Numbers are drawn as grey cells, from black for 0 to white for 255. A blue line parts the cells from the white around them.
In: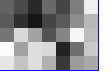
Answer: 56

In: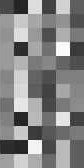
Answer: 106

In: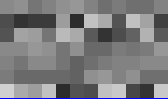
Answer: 71

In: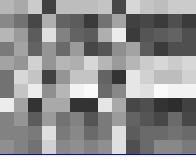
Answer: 136

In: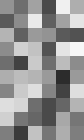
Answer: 118

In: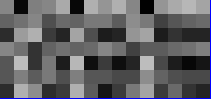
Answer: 106

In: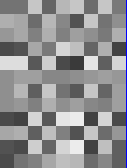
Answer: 108

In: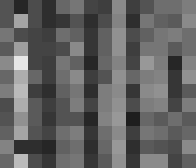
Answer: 138
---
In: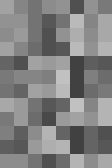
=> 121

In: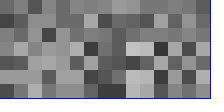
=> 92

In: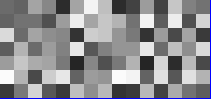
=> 114

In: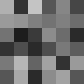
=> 70

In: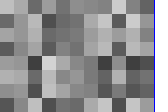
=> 99
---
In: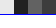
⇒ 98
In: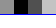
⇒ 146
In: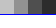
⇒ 146
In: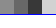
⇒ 140
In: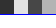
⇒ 180
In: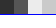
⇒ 202
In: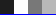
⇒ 184
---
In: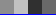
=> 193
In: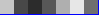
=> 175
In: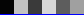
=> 215
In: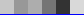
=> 117
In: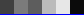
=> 187
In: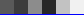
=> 39
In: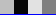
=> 6
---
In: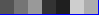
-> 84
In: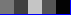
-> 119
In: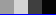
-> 157
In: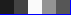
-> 28
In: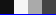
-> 17
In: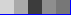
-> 213
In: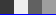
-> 56
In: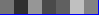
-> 116
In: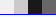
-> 240
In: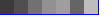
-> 59
